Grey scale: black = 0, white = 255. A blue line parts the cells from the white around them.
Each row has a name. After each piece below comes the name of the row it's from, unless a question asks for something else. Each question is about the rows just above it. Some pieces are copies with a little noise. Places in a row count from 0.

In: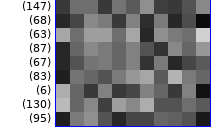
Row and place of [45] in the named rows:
(68), 6
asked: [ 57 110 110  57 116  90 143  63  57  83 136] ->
(147)
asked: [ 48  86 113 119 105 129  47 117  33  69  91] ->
(67)
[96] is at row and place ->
(95), 8
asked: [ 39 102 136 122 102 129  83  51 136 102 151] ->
(87)
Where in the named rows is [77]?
(68), 9
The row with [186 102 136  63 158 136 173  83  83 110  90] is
(130)

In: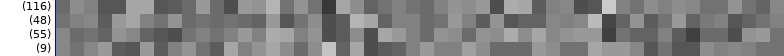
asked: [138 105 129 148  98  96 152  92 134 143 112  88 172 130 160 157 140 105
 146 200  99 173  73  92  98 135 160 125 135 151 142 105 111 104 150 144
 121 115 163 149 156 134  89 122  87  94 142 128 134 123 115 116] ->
(9)
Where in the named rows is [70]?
(48), 39
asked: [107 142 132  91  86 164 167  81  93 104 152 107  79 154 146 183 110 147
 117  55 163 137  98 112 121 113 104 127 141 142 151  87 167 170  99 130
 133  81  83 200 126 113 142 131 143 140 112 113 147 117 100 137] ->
(116)
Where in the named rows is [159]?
(9), 29
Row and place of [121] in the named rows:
(48), 46

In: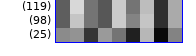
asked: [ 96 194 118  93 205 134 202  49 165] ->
(98)
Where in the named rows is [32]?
(25), 5
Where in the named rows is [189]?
(119), 6
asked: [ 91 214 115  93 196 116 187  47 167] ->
(119)
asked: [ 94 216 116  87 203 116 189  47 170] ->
(119)

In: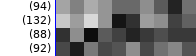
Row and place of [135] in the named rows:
(92), 8
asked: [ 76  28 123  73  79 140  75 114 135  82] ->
(92)

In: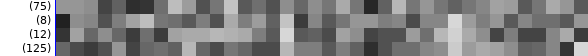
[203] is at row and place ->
(125), 28
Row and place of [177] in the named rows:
(12), 12
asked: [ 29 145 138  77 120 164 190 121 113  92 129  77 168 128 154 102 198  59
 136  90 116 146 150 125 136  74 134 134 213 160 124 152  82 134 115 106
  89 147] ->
(8)

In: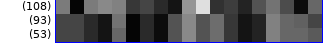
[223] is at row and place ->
(108), 10
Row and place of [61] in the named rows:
(108), 12
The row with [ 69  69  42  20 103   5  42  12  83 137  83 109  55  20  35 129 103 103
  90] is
(53)
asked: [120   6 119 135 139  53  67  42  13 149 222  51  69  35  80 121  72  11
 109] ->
(108)
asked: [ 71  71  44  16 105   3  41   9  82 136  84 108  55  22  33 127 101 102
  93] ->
(53)
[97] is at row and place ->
(93), 17
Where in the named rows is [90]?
(53), 18

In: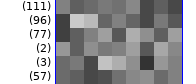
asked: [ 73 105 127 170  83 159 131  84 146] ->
(77)
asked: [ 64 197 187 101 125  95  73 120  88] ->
(96)
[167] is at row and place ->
(2), 7
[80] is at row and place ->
(57), 3
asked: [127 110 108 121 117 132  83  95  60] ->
(111)

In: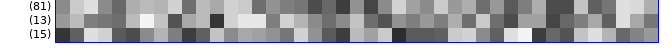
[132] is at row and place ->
(15), 41
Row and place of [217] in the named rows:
(81), 41

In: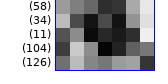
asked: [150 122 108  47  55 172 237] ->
(58)
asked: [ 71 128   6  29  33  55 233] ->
(11)
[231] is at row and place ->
(58), 6
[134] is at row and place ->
(126), 2
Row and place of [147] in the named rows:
(34), 5

